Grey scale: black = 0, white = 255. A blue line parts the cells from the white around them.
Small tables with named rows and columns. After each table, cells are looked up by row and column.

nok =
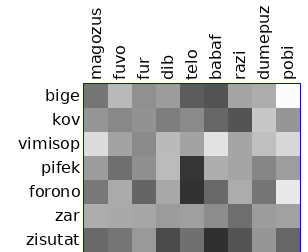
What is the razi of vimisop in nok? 165
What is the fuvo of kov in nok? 136
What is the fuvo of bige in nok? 185
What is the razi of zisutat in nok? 84
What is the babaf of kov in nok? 102
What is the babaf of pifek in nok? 173
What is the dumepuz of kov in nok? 199
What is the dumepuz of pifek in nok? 134
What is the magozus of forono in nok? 120
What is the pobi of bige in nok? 252
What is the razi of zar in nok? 110
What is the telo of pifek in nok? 53
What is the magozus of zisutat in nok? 105
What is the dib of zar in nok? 155
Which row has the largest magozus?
vimisop

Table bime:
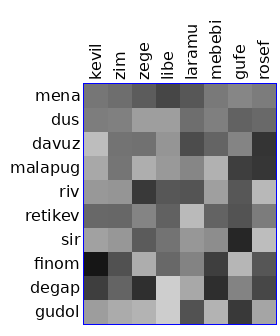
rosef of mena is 124
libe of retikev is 97
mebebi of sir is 141
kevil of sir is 161
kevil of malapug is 168
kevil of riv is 152
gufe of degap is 131
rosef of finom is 86
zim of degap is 100
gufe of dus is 98
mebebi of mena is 121
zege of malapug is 174
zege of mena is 92
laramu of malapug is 134

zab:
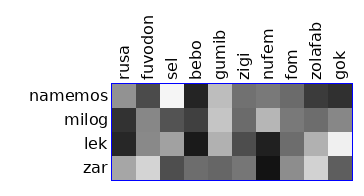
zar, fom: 141
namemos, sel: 245
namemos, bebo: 36
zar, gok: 94
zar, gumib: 102
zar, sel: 78

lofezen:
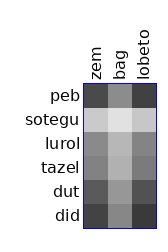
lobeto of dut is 82
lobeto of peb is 65
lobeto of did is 58
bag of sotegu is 225
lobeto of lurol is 132
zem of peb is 74
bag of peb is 140

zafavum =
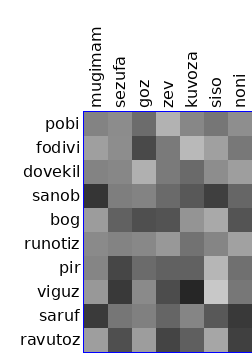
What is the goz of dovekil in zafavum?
176
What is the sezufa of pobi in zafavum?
140
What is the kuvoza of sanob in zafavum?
88
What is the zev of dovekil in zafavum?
122
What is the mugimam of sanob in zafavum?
53
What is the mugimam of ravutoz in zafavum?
158
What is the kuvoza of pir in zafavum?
97
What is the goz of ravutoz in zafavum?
157
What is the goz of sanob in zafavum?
131
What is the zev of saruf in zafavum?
101
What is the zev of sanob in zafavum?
106
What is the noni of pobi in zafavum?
142
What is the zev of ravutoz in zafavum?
68
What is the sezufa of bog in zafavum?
97
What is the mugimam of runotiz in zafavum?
138
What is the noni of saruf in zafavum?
57
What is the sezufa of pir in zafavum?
70
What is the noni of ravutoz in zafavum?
64
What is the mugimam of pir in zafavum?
133
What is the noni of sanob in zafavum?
102
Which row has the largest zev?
pobi

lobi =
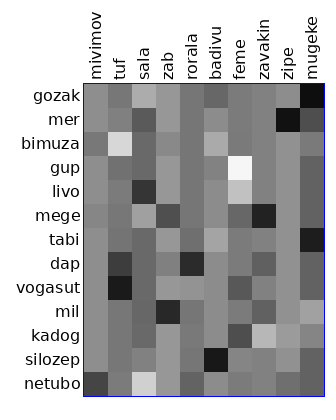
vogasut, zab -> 151
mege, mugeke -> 98
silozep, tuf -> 119
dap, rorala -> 43
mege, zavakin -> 34
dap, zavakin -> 96
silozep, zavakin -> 129
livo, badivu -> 140
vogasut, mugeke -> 98
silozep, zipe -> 145
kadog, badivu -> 140
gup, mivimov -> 142
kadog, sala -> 105
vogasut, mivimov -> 142
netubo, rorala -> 99
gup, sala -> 105
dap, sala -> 105
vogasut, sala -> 105
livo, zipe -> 145
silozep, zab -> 151

